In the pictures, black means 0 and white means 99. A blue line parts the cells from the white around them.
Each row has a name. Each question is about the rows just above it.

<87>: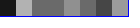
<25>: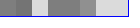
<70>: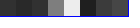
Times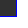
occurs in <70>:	2
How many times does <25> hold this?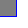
3
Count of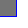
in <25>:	1
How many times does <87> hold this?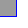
1

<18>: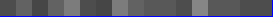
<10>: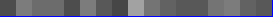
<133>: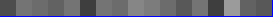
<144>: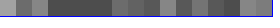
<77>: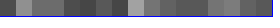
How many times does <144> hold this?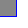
3
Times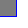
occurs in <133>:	1
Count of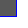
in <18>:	4
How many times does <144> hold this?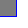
1

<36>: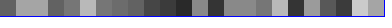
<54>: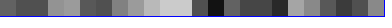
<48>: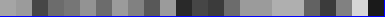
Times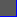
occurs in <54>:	2
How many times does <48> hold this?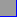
5
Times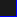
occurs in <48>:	1

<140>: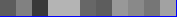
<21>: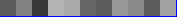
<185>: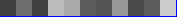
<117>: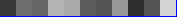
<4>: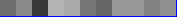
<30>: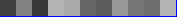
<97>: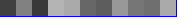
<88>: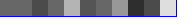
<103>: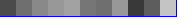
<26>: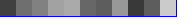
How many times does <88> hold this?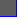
0
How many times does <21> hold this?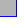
1

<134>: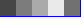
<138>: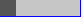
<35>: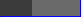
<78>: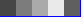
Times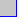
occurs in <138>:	4
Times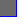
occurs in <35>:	3

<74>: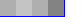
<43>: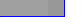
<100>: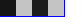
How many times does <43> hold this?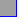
3
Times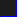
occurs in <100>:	1
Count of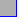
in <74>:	2
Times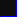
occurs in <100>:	0

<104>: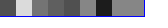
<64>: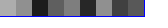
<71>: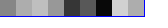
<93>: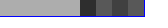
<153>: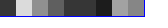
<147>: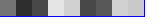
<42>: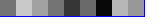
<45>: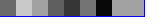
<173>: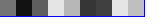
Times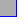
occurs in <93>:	5
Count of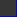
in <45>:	1
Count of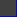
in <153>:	0

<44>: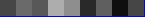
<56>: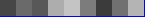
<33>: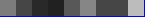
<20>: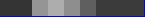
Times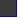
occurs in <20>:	3
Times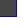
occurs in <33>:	3
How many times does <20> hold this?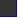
2

